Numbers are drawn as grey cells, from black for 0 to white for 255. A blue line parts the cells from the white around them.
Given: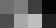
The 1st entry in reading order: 111
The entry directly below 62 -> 190
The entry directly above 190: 62

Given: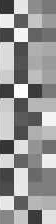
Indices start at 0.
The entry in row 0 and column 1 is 231
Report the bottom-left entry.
134
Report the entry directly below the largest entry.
75
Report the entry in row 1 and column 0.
238
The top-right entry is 120
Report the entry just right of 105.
126
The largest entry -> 252
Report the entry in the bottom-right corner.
224
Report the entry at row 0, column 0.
53
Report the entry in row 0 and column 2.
141
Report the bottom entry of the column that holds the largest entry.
197
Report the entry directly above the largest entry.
75
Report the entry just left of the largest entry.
59
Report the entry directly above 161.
155
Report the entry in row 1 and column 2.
197

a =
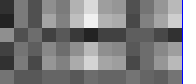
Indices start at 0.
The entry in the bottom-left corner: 116
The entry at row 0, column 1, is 123
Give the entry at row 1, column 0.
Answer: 35
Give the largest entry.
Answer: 240
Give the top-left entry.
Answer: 49
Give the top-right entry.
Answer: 185
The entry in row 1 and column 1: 123
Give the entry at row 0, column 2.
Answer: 80
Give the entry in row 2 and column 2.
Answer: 109
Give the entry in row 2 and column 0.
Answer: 143
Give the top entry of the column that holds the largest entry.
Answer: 218
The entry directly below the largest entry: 35
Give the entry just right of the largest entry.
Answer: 178

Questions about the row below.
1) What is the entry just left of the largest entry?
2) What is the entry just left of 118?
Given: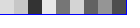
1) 51
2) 232

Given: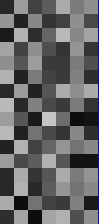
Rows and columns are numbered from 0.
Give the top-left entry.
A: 40
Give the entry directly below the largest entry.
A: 73
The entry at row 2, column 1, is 177
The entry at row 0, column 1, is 156
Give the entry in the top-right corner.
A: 143
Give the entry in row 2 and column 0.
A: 26
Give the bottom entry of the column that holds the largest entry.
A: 163
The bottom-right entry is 143
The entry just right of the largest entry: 108
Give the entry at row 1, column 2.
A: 136
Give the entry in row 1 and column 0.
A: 149
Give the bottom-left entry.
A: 46
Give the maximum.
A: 197
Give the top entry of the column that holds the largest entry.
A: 93
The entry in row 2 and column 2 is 46
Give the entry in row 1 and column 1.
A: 34
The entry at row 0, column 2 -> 66

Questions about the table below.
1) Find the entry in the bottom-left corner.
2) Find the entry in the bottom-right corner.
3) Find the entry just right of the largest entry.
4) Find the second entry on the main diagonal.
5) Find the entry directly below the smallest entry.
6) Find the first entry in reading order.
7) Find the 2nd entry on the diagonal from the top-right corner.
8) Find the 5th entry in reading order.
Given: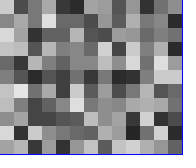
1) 163
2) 98
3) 113
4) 169
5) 209
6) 203
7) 135
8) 56

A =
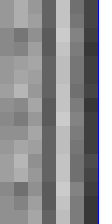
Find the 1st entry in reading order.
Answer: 152
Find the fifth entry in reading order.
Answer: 195
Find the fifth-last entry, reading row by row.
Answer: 166
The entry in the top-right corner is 69
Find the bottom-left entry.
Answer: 144
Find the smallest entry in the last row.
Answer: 55
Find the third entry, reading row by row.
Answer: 152
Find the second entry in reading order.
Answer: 174
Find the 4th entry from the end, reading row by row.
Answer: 99
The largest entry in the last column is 76
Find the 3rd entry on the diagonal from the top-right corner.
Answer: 203
